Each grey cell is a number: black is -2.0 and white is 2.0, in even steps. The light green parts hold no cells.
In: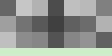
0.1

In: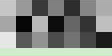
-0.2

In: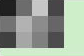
0.6

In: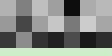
-0.8

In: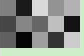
0.5

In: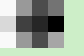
0.4

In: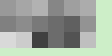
-0.3

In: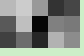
-1.4

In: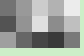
-0.9
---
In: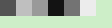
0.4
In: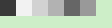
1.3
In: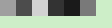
1.3
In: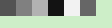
0.8
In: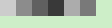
-0.5
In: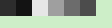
1.6
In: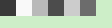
0.9
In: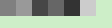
-0.9
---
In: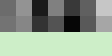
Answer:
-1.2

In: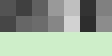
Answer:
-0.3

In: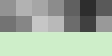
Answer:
1.1

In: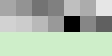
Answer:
0.9

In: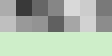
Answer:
0.3

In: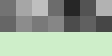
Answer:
-0.1
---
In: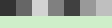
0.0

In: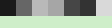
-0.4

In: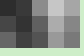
-0.4

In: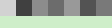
-0.1

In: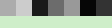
-0.3

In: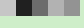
0.3

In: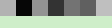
-0.2

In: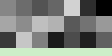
-0.3

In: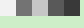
-0.2

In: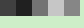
-0.2
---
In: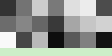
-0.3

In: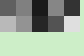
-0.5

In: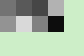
-0.2

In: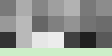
0.4

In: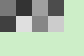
-0.1

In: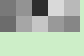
-0.1

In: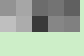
0.3

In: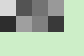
1.4

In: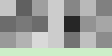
-0.3
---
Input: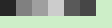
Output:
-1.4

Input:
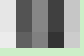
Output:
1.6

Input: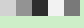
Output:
1.3

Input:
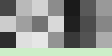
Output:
-0.9

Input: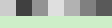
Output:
1.2

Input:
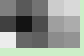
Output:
0.0

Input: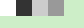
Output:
2.0
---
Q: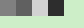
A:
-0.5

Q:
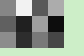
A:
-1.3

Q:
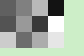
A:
-0.3

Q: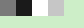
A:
-1.6

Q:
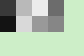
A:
1.4

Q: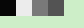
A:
1.7

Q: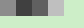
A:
-1.0

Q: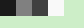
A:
0.0

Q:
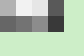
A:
-0.2
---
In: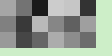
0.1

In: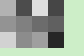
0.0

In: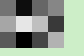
1.6

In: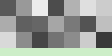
-0.1

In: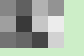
-1.1

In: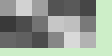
1.1

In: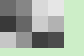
-0.4

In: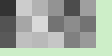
-0.2
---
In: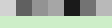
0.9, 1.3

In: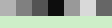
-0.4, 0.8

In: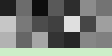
-0.2, 0.8

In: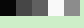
0.2, -1.9

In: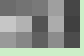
-0.9, 0.4

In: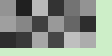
0.3, -1.3

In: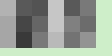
-0.1, 0.6

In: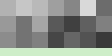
-0.3, 0.2

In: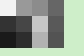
-0.4, -1.6
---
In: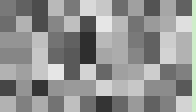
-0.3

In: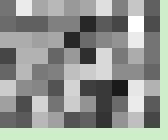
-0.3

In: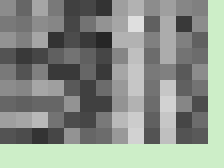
-0.1

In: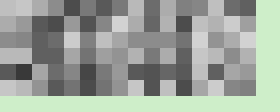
0.7

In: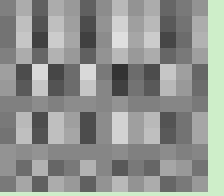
-0.2

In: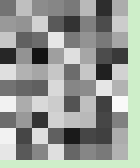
0.4
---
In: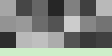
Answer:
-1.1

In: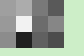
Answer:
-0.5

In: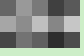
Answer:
-1.3

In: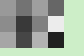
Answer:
0.8

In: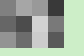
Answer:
1.2

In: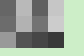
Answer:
-0.9

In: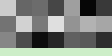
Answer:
-0.6
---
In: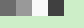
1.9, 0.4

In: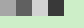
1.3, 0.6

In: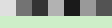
1.5, 0.8

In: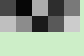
1.2, 1.0

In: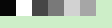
2.0, 1.3

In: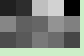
1.3, 1.0
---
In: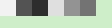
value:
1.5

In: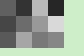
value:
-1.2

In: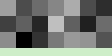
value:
0.7

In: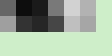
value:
-0.1

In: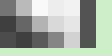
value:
1.7

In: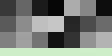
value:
0.7

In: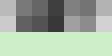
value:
0.0

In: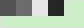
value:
-0.3
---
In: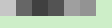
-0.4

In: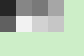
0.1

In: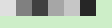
0.0

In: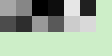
0.1

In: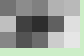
0.2

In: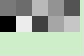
-0.3

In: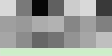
-0.1

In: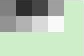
-1.3
